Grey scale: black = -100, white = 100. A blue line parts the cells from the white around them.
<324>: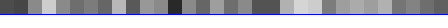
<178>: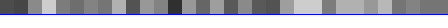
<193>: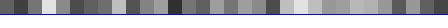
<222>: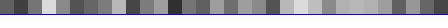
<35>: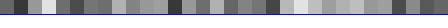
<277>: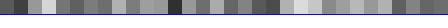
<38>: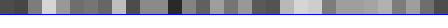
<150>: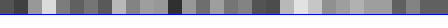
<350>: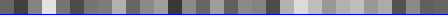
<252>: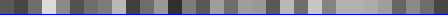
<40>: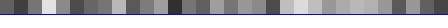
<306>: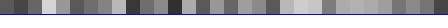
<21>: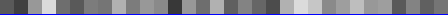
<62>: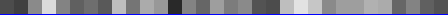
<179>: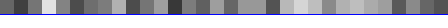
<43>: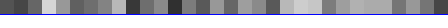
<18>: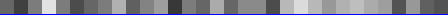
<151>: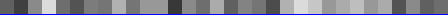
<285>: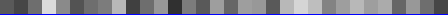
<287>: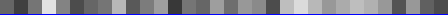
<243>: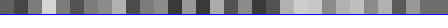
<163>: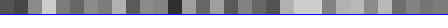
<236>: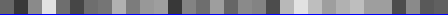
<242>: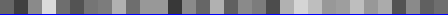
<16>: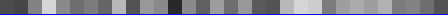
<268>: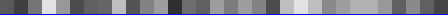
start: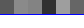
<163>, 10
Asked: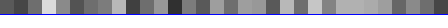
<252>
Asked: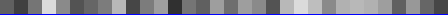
<222>
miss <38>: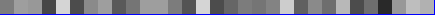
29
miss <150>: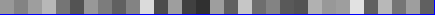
13
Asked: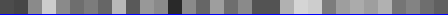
<324>

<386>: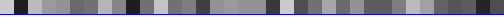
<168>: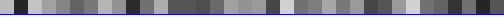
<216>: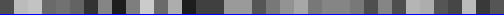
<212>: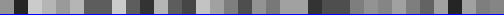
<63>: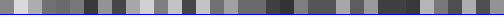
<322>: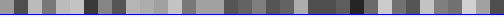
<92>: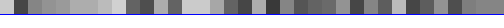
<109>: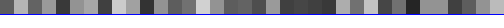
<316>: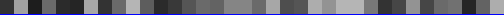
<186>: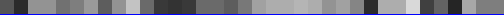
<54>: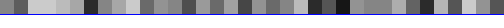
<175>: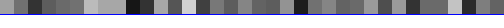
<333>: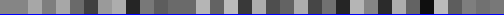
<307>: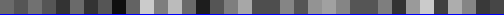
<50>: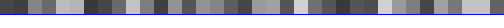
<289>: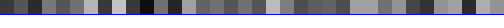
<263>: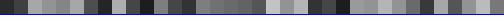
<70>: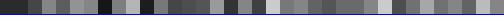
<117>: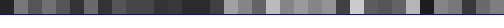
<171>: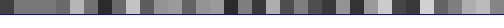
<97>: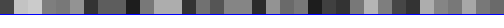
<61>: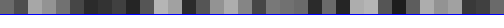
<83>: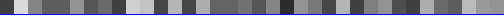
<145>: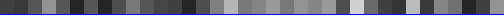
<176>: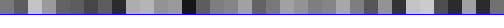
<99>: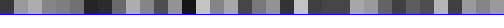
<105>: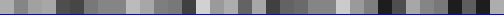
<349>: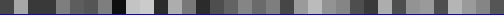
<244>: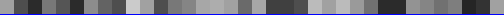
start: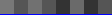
<117>, 2
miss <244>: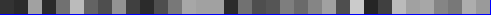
10
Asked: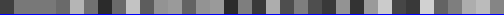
<171>
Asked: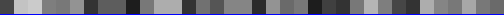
<97>

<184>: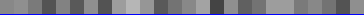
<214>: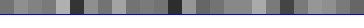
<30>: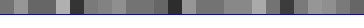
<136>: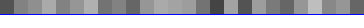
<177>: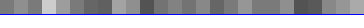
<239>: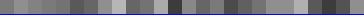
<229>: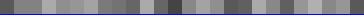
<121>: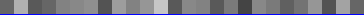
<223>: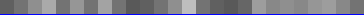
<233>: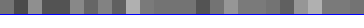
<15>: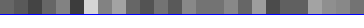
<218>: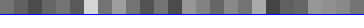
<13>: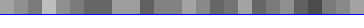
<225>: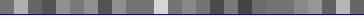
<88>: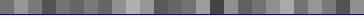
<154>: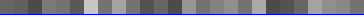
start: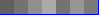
<88>, 18
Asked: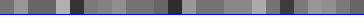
<30>
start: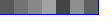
<184>, 12
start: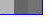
<239>, 9
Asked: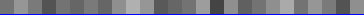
<88>
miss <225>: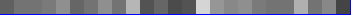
-15

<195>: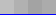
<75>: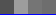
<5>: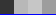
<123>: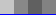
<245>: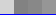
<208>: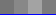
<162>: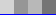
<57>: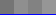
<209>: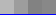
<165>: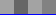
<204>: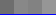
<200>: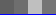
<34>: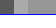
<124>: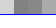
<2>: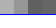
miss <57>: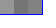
12
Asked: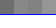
<204>
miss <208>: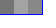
-3

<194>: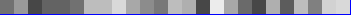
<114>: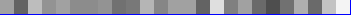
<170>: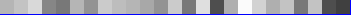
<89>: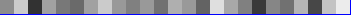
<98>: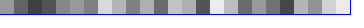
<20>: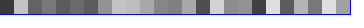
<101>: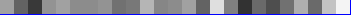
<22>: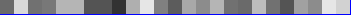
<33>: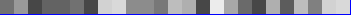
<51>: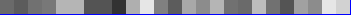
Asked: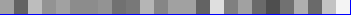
<114>
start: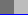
<194>, 6
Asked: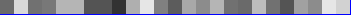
<22>
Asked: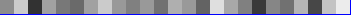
<89>

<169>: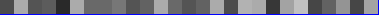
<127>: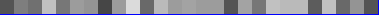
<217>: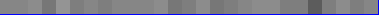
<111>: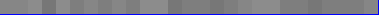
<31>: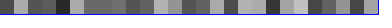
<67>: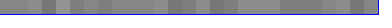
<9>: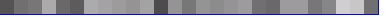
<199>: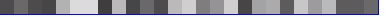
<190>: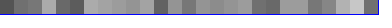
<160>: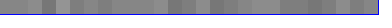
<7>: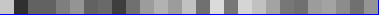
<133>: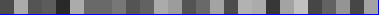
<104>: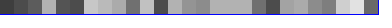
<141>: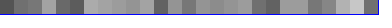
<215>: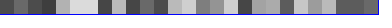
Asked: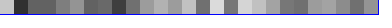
<7>
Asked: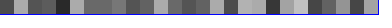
<169>

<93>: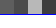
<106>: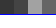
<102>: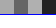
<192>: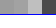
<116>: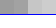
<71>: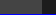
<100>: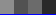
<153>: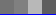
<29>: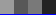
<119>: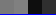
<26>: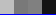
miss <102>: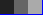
38
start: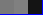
<26>, 2
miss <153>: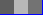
0
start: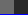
<100>, 3
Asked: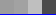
<192>
